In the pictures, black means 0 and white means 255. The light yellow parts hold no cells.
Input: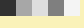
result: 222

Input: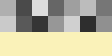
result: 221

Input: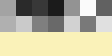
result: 56

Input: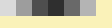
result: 78

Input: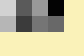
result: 153

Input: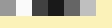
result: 65

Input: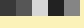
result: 214

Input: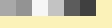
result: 246

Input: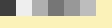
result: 175

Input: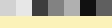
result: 61
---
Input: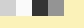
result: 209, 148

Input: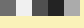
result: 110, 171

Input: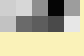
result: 207, 231

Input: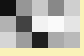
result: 17, 186

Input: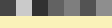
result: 69, 142

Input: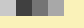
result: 201, 168
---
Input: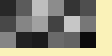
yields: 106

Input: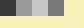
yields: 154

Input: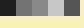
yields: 138

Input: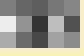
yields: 72

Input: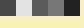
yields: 91

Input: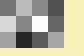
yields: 38

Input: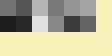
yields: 135
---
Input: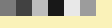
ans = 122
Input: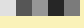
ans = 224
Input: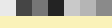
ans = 233
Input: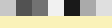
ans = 199
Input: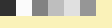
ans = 48
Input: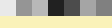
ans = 233
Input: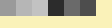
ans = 154
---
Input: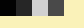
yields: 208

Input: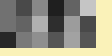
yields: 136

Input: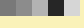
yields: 179

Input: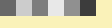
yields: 125

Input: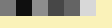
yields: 141

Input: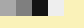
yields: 19
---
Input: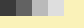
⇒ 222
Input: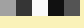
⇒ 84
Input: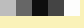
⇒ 253
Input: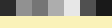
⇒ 25
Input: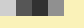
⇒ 144
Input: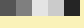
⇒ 37
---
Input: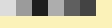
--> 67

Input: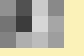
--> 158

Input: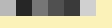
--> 208

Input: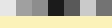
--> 115

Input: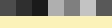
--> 88

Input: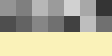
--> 112
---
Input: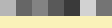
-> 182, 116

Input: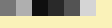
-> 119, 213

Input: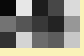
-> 8, 199

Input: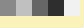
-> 137, 241

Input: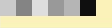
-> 202, 15

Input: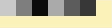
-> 201, 55

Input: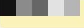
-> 19, 181

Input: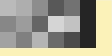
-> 186, 37
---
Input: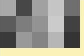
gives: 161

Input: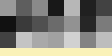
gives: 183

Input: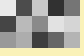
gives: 200

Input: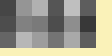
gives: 85

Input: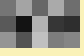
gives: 103

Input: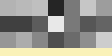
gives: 121

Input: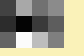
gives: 168

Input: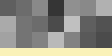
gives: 144

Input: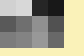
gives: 216
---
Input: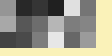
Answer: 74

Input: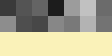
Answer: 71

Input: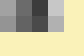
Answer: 199

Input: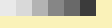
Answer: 217

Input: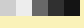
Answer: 206

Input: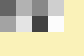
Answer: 207

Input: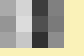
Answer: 122

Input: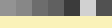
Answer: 109
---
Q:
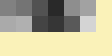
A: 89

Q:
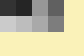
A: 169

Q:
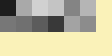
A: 163

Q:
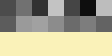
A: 125

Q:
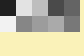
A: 170

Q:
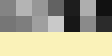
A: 138
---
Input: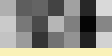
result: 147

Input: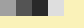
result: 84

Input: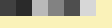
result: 130

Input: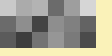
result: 150

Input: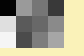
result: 75

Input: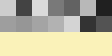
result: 212

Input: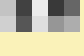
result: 222
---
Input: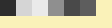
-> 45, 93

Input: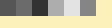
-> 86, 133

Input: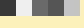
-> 56, 195

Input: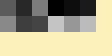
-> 90, 187

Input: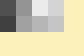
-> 80, 197

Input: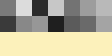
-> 122, 164
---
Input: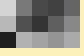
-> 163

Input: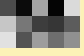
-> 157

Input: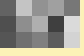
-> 128

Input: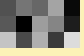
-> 175

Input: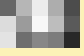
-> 135

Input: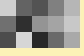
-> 40
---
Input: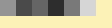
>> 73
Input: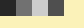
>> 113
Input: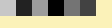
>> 34
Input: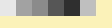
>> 162
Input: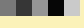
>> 54
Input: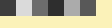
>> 218
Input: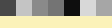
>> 196
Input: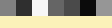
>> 47
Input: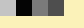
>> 4
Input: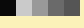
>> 202
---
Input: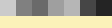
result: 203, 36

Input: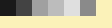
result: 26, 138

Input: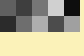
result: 96, 160

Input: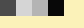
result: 75, 8

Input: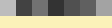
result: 189, 163

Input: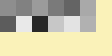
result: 142, 177

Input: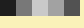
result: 30, 82
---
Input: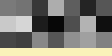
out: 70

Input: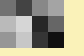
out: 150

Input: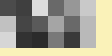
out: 214

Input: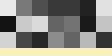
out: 210

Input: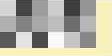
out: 89

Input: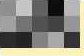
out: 44

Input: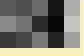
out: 56
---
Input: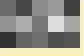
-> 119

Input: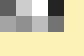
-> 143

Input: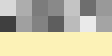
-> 187

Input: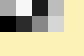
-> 43

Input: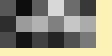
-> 129

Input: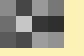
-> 198

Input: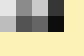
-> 82

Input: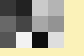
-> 69

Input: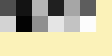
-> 229
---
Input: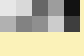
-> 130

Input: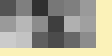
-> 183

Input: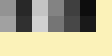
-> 48

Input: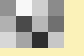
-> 74

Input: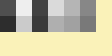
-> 203

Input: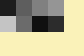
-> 107

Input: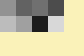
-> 160
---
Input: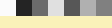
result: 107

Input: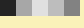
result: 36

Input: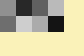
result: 186

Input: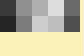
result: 37

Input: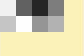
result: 125

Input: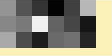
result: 76

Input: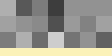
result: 109

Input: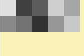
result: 137
